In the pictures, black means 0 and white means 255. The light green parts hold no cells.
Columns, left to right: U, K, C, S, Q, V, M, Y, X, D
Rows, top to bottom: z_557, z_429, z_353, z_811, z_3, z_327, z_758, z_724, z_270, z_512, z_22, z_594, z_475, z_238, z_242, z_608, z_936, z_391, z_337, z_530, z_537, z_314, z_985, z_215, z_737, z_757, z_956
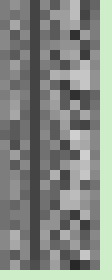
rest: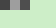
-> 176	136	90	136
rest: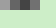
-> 90	101	78	207	125
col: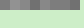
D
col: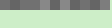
C
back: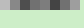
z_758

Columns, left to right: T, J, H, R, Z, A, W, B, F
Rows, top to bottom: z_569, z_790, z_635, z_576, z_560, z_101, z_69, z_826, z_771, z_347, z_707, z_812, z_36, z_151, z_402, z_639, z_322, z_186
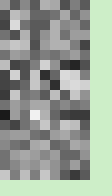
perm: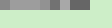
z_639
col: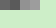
Z
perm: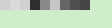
z_771
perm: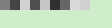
z_826
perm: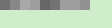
z_151
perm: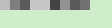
z_36
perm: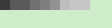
z_347

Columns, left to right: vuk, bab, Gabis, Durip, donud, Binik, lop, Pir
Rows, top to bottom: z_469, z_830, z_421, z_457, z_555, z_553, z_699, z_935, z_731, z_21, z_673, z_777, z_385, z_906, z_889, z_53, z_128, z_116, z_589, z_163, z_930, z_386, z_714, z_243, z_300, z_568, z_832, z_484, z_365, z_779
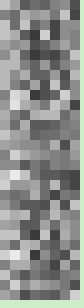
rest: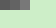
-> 129
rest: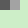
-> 109	163	141
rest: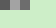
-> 163	141
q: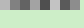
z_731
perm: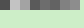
z_469
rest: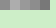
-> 79

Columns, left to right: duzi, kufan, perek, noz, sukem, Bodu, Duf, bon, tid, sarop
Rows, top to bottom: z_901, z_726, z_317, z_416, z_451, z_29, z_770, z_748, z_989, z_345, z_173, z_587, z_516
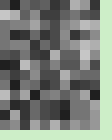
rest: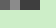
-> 96	117	86	74
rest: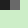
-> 86	96	53	74	175	151	53
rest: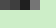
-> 117	151
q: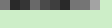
z_173
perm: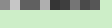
z_29
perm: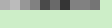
z_451
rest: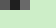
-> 86	96	53	74	175	151	53

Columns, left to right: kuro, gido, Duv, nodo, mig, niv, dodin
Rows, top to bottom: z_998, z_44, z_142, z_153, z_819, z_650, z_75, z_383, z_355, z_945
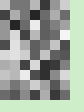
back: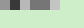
z_998
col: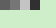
mig

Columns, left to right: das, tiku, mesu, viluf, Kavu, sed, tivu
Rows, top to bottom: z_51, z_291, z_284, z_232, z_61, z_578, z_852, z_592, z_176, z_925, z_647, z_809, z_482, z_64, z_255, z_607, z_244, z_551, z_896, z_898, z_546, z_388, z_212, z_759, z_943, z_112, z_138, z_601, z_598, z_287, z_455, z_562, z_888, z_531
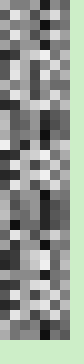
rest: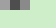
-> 218	160
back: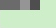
z_176
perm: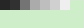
z_607

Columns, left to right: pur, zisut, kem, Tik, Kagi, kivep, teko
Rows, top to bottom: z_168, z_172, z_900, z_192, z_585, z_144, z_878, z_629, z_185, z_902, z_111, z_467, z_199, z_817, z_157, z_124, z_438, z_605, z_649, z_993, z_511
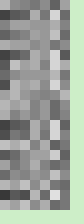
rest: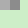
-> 213	140
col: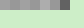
kem
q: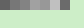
z_192
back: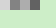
z_199
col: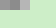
Tik

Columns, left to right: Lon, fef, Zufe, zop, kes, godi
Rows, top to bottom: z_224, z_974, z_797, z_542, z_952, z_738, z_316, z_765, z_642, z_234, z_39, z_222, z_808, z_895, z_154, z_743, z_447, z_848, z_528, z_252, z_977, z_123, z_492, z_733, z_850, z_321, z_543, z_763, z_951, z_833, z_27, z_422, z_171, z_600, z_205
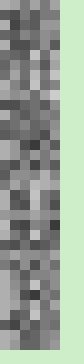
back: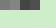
z_492
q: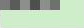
z_543
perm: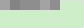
z_321
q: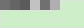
z_738
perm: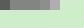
z_763
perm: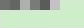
z_733

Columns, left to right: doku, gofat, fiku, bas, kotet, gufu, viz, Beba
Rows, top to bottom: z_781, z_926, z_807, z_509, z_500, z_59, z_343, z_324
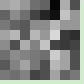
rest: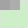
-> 151	111	99	6	173	79
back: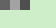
z_324

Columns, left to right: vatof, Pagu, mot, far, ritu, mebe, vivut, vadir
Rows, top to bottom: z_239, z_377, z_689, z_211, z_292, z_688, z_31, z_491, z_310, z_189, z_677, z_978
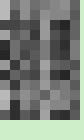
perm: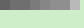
z_239
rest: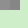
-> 134	90

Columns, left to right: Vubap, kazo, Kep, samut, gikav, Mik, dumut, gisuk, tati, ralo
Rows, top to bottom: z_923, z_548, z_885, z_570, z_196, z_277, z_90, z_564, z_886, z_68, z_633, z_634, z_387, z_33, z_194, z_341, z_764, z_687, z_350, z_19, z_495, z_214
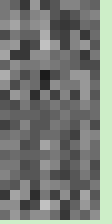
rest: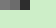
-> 142	120	120	152	108
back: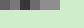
z_214
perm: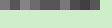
z_687
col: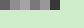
kazo

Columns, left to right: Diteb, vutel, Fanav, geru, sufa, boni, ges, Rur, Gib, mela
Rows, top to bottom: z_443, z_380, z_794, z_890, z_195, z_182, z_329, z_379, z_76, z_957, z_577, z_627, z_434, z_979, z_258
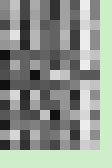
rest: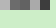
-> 236	140
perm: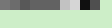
z_182
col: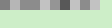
mela
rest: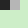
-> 108	98	170	61	236	140
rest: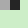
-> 170	88	98	161	79	214	182
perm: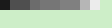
z_434
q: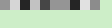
z_957

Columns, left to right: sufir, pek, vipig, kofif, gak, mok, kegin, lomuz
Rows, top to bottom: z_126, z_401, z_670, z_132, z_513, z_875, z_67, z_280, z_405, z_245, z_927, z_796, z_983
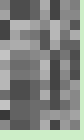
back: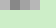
z_670
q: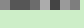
z_983
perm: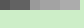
z_513
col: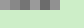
kegin

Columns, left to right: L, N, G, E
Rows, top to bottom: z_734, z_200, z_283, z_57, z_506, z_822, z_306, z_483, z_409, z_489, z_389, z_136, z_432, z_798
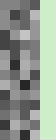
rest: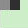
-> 184
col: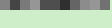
N

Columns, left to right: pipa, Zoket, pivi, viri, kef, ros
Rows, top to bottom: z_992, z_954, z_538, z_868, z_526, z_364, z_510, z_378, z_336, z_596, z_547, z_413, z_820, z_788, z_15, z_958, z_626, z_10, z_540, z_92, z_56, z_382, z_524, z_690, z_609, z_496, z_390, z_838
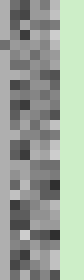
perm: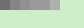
z_364
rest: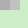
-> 154	145	93	93
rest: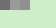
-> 154	133	184
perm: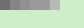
z_526

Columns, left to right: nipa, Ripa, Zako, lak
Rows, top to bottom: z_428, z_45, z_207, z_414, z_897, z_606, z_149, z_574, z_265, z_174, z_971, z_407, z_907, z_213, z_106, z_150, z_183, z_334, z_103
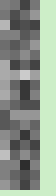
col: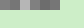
nipa
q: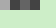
z_149
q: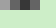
z_265
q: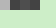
z_207
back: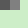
z_414
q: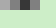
z_174

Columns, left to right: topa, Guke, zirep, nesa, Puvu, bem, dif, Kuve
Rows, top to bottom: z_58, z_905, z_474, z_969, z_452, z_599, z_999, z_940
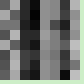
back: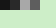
z_940
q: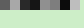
z_940
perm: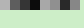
z_58
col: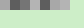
Guke
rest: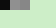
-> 53	180

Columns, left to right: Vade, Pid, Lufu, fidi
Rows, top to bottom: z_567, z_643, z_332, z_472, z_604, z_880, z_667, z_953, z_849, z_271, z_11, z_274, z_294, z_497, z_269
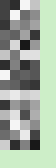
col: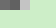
Vade
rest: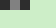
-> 86
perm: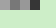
z_11
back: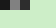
z_269
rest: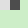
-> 174
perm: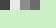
z_497

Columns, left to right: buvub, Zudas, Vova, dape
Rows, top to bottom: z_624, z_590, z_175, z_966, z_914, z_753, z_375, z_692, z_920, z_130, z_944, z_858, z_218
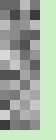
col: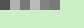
Zudas
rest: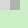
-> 112	148

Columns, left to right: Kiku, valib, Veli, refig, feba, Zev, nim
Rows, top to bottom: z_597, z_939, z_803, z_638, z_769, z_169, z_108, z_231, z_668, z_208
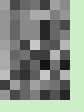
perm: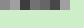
z_597
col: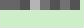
Zev
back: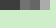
z_169
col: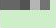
Zev
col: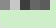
refig
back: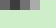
z_108
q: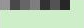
z_208

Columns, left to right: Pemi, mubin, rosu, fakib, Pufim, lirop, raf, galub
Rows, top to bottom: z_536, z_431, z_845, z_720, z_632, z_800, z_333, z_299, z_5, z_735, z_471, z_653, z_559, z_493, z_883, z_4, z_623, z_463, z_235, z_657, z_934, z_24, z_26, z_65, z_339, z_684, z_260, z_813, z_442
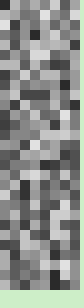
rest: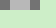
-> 154
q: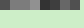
z_623
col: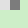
Pemi

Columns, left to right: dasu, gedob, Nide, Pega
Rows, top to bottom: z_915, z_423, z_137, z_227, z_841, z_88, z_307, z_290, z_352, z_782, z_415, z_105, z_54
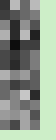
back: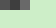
z_352
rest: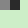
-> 145	82

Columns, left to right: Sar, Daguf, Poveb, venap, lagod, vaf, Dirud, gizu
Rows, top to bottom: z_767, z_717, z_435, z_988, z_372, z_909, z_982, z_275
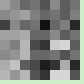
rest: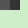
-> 214	214	83
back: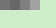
z_717
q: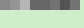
z_909
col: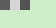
Dirud
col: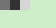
vaf
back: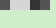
z_275

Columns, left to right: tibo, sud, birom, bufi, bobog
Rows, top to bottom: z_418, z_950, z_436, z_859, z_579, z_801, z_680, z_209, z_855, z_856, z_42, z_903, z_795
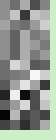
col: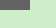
sud
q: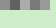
z_801

